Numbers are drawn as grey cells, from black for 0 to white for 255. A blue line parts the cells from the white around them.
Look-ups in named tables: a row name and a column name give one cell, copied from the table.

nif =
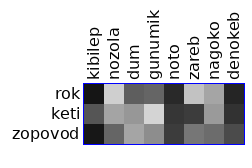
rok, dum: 94
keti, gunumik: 212
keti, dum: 151
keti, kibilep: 85
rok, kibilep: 21
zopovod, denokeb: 75
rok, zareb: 194
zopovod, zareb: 118
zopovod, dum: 165
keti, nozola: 164
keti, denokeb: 50
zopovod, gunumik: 141
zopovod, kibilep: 23
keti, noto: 54
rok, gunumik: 101
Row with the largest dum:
zopovod

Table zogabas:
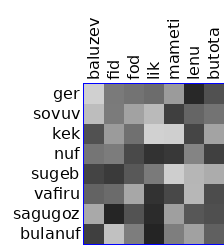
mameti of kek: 207
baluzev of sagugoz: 169
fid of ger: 122
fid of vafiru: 107
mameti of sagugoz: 159
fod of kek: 112
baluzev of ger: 208
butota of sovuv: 115
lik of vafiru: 50
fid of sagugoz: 37

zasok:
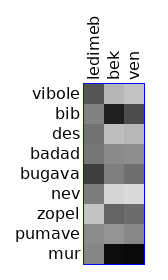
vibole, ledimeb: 86
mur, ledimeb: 134
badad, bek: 138
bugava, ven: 111
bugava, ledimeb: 63
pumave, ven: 136
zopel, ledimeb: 196
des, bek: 190
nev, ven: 218
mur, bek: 12
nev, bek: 213
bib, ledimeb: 129

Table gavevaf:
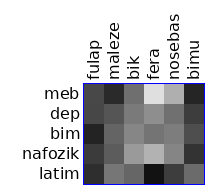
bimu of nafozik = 51
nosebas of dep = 112
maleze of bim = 100
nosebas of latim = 61
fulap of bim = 35
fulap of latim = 46
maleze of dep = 85
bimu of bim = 78
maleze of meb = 42
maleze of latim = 118

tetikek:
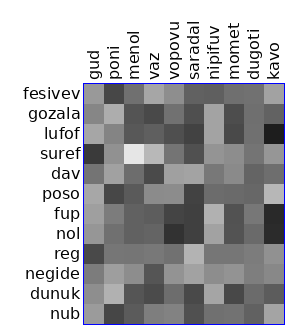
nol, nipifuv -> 162
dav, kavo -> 110
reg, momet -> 118
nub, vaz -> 126
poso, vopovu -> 140
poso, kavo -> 183

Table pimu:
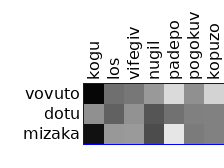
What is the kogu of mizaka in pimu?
17
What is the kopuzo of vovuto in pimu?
211
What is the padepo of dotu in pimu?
113
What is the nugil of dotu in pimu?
85
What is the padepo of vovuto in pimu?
218
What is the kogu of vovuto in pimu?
6
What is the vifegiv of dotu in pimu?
146
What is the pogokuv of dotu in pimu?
128
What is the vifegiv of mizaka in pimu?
154
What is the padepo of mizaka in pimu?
230
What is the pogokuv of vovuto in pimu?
144
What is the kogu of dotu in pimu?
144
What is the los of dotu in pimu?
97
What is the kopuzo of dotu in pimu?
129
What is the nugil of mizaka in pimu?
76

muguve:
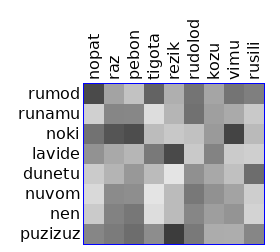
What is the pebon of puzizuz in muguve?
109
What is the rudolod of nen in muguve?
134
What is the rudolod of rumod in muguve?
116
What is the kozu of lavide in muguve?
131
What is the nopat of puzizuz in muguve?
134
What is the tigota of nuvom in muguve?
228
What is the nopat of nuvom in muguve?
217
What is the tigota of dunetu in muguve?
187
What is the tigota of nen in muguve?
221
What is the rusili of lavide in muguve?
207
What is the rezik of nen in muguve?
187
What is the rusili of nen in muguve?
211
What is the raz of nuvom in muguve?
139
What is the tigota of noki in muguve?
188
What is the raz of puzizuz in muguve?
123
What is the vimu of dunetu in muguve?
192
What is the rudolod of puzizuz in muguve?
121

